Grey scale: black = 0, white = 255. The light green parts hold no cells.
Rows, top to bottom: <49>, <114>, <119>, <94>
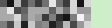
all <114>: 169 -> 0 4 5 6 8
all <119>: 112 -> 3
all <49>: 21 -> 1 11
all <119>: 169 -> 0 1 4 12
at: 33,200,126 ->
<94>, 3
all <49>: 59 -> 3 5 9
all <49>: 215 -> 10 12

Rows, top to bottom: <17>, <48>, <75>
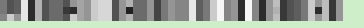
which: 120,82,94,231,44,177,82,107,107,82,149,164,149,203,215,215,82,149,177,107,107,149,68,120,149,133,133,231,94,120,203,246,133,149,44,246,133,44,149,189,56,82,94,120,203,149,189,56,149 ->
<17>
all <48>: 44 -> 4 10 34 37 45
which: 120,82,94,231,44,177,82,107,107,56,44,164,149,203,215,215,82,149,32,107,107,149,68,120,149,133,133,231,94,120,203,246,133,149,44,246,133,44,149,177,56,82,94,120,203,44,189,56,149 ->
<48>

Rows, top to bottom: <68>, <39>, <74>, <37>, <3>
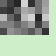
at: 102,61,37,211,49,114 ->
<68>, 0
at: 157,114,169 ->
<39>, 4
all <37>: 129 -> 0 1 3 6
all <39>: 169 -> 3 6

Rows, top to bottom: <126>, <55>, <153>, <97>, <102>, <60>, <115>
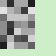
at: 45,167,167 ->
<126>, 1
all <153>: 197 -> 1 2 3
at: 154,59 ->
<55>, 2
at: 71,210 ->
<60>, 3
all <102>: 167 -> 3 4
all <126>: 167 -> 0 2 3
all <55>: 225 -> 0 4

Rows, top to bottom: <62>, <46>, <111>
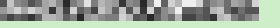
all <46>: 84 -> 18 22 29 35 36
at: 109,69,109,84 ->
<46>, 32
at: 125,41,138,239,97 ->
<62>, 19
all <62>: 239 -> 22 26 27

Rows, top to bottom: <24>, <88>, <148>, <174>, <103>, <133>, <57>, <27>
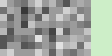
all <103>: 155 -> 2 3 4 10 11
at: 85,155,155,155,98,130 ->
<103>, 1
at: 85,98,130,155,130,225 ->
<57>, 3

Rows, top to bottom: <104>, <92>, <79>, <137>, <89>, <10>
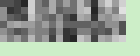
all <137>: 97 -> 0 9 10 11 12 14
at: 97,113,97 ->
<137>, 12
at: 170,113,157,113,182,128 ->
<104>, 7
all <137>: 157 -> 1 3 4 6 8
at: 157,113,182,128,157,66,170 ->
<10>, 2
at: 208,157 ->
<104>, 15
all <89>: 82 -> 2 7 13 15 17

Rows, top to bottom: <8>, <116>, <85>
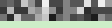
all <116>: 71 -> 13 14 15
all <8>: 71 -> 2 5 7 8
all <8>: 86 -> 0 10 11 13
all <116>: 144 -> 5 7
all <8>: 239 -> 6 14
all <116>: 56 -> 0 2 3 8
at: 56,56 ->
<116>, 2

